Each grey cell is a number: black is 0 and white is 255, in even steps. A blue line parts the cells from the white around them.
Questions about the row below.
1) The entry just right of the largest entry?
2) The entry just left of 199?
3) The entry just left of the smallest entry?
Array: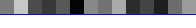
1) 76
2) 123
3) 88

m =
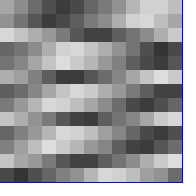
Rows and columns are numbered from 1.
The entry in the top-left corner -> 166
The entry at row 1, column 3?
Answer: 108
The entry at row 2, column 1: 146
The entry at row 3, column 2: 196
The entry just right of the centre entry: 174
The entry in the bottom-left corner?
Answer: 73
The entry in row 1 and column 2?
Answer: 140
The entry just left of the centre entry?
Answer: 215
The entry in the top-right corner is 190
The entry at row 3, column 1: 215
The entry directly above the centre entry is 86
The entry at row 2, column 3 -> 86
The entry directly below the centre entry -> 166
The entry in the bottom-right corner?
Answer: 108
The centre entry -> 202

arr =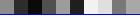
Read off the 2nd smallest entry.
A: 31
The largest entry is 242
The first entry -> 140

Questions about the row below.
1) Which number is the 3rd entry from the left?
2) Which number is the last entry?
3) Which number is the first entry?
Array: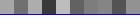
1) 173
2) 146
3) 166

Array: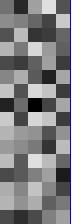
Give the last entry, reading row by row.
160
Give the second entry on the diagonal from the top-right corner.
68
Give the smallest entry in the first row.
40
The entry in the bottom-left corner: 74
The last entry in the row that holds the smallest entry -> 166
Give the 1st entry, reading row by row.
114
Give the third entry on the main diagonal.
52
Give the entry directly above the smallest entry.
215
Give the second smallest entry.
27
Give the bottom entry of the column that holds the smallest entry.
74
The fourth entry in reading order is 223
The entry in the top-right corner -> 82
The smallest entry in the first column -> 34
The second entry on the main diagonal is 128
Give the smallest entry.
1
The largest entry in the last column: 201
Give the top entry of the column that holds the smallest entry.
160
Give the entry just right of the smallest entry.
68
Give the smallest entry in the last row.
46

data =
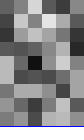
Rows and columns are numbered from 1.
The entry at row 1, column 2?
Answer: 130
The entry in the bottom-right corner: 143
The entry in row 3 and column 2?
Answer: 156
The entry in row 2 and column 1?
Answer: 68
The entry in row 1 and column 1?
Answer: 97
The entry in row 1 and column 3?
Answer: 214
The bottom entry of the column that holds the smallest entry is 75
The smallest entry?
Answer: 16
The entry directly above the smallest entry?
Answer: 97
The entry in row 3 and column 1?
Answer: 53
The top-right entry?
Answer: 136
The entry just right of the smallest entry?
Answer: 143
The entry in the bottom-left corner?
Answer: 124
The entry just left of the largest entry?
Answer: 130
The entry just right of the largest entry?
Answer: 171
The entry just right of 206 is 130

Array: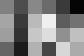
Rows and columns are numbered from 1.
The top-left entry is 129
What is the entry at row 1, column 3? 136
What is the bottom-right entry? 171
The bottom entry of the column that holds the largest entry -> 70
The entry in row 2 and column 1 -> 165
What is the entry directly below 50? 27
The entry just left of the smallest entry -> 58

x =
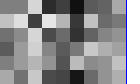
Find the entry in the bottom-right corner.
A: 175
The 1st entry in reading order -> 127
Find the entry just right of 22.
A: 107
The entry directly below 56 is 50
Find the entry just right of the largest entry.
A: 181
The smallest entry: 16
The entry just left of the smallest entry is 63
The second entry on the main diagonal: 222
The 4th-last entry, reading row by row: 22
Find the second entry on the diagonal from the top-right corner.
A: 107
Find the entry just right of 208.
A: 133
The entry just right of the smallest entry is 91
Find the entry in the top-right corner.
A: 169
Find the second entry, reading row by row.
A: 127
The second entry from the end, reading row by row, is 147
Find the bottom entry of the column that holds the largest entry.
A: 75

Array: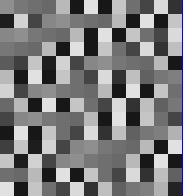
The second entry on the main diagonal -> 210
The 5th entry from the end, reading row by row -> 97
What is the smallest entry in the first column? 23
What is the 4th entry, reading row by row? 105
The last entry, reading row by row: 35
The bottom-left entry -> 225
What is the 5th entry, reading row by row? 185
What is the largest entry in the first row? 225
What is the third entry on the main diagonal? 119
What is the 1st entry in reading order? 143
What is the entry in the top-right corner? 50
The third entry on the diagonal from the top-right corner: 111
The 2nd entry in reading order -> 119
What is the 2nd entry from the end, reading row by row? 178
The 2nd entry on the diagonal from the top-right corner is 23

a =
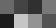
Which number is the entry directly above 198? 68
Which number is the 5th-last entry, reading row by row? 120
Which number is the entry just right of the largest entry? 147

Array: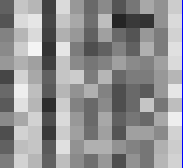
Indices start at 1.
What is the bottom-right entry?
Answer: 210
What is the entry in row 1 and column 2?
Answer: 197
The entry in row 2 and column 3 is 230
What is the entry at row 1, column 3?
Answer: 182
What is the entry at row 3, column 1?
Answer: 130
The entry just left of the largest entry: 204
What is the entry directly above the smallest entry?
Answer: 84
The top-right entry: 204
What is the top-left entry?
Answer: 97
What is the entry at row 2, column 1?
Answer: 84
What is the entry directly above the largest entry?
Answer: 218
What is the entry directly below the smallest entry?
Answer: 105
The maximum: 244
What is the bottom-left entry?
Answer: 124
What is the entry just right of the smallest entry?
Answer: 57
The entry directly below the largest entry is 160
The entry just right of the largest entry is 51
